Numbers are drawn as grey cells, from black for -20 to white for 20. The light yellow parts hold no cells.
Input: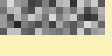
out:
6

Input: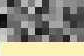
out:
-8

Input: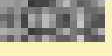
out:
-7

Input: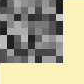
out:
3

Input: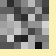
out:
9

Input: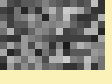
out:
2
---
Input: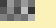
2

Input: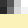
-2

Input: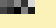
-14

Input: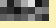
-13

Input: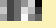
-9

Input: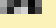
-15

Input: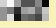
-1
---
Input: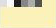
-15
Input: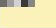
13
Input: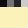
-14
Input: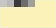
-11
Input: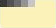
-3
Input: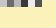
9
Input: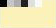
7
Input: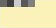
12
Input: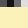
-3
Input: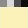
-8
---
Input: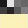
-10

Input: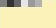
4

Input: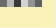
3

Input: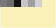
5

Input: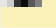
-6

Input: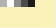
-16

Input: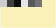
-6

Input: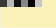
-19

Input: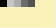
-7
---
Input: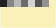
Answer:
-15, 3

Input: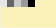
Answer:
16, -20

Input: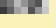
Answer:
-5, 11

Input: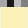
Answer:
6, 0

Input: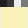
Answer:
-15, -1

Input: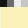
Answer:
-17, 11
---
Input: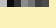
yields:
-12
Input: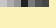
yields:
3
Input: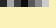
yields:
-10
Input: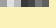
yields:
9
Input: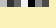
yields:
-4
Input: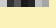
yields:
-6
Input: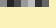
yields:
-8
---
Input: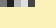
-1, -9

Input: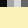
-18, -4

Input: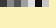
-11, 11

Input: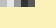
10, -6

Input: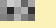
4, -4

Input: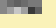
1, -5

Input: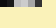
-18, -12

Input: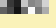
9, 7

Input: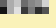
-5, -7
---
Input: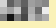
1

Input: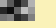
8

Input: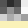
17

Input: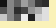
-13

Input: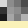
-8

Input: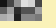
-9
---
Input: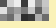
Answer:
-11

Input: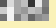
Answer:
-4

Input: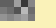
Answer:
3

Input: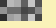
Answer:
-5

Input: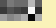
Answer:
7

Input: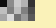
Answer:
-2

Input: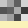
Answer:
5
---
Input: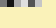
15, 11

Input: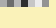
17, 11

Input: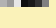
16, 8

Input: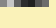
11, 1

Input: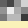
17, 13

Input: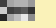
16, 12

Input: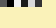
18, 14

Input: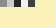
18, 12

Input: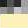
11, 7

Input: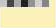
13, 11
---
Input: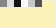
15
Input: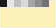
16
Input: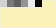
-1
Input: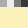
17
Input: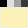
15
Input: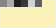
7
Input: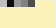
-18
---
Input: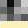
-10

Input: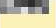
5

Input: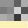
1

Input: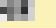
-3

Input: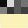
-12

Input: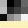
-14

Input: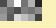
-4
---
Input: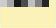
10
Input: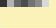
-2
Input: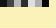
15
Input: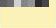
3
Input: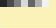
-4
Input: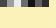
-17
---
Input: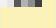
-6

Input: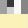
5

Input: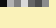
14

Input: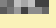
-10

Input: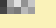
1

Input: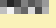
-4

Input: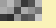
3

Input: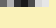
-16
